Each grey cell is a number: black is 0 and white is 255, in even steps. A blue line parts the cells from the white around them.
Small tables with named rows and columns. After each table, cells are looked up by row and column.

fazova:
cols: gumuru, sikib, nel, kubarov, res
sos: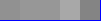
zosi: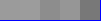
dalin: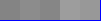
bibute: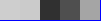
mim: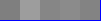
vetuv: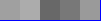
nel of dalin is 134
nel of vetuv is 104
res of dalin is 152
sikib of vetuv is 172
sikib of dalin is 140
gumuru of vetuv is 160
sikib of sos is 151
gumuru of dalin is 132
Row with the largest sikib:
bibute

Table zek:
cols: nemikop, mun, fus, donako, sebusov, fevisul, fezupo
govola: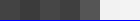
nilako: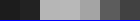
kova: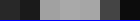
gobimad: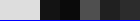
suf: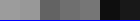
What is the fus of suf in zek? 99
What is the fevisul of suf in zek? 14
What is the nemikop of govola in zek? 67
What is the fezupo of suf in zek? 24
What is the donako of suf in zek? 111
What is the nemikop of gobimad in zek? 221
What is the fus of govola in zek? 70
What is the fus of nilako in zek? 182
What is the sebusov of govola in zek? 85

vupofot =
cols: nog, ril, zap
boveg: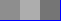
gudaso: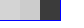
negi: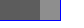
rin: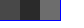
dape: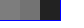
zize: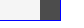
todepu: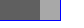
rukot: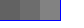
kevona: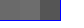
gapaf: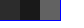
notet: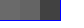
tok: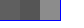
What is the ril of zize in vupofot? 245
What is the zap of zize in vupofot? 76
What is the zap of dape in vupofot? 34
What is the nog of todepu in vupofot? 95
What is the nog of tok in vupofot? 95
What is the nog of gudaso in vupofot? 212
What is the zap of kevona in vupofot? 85
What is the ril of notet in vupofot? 100
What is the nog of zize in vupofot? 245

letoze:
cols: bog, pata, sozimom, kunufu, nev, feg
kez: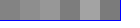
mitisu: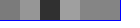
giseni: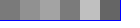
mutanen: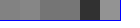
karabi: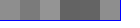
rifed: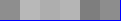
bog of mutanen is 130
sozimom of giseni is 163
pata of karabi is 123
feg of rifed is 141
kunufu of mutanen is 118
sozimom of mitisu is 48
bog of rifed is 142
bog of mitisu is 123
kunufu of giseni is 123
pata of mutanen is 134
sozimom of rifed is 174
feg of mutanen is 147
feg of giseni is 101
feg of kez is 123
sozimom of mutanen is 117
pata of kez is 142
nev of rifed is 126
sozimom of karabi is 148
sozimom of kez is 151
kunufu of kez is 125
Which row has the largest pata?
rifed

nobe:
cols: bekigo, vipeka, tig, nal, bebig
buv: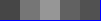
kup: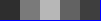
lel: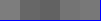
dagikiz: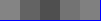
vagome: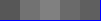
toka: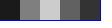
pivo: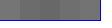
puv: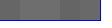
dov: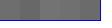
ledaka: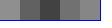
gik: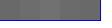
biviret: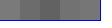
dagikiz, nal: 115
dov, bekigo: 110
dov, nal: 112
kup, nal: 98
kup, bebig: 62
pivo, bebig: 115
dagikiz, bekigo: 132

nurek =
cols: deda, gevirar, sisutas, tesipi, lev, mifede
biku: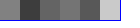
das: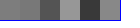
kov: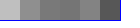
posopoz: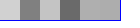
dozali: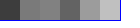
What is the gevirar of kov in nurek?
143
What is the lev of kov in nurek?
131
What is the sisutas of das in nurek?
84
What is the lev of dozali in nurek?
156
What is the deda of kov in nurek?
191
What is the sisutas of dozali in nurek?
129

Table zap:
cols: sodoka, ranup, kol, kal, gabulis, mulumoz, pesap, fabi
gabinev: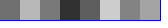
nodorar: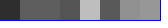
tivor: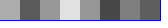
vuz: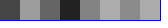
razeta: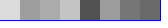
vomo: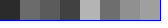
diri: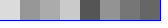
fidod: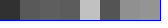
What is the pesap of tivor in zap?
127
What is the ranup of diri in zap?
151
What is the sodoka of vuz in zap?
69
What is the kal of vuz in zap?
34
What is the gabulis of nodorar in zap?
190
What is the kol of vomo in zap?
91
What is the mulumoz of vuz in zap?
173
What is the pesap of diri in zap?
118
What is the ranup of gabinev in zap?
184
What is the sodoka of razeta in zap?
219
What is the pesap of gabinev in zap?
131
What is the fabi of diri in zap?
102
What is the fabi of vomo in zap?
159
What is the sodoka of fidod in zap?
49
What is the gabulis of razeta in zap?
81
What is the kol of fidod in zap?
94
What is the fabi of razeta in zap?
105
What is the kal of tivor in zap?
225
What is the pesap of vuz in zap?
138
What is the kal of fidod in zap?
92
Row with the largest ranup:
gabinev

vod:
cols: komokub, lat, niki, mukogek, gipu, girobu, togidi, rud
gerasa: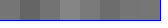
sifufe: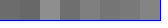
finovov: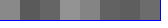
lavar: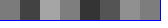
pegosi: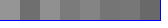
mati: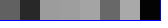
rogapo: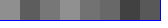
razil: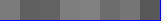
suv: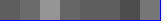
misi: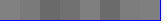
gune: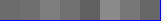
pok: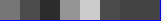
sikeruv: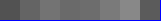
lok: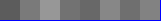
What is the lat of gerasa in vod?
101
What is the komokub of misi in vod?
129
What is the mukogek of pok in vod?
149
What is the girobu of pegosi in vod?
117
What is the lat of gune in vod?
111
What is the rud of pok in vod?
67
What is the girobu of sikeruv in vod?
122
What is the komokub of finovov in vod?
137
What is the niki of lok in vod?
151
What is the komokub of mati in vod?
97
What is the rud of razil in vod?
88
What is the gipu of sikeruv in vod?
109

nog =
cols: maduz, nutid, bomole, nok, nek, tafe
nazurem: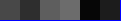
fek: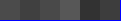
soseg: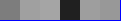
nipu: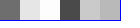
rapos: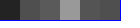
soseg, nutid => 160
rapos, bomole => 90
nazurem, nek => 6
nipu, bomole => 253
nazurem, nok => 108
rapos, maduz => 35
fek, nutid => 64
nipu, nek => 202
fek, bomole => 73
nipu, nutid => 230
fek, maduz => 75

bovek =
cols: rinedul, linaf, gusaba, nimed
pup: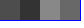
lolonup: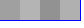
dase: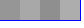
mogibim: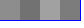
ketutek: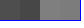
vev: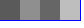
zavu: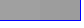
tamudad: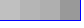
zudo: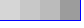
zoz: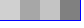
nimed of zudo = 156
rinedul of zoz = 208
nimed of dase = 173
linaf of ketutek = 71
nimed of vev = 190
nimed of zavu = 156

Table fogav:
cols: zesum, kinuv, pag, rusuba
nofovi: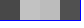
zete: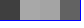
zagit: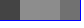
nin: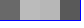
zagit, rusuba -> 113
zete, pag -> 164
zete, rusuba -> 98
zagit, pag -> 140
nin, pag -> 183
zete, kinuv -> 168
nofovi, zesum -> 72
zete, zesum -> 63
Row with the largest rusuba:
zagit

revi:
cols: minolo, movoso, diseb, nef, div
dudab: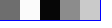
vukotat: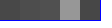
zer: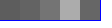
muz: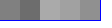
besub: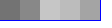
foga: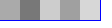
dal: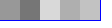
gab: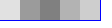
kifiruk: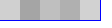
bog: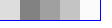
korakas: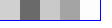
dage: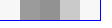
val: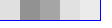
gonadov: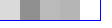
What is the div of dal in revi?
194
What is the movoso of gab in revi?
155
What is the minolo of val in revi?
224
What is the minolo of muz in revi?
128
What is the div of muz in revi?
144
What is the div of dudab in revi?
202
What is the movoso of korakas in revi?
106
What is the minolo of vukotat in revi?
72
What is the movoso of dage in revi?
155
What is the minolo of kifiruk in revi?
208
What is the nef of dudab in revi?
140
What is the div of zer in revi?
102
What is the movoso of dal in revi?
118
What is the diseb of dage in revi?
146
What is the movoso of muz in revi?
109
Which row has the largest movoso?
dudab

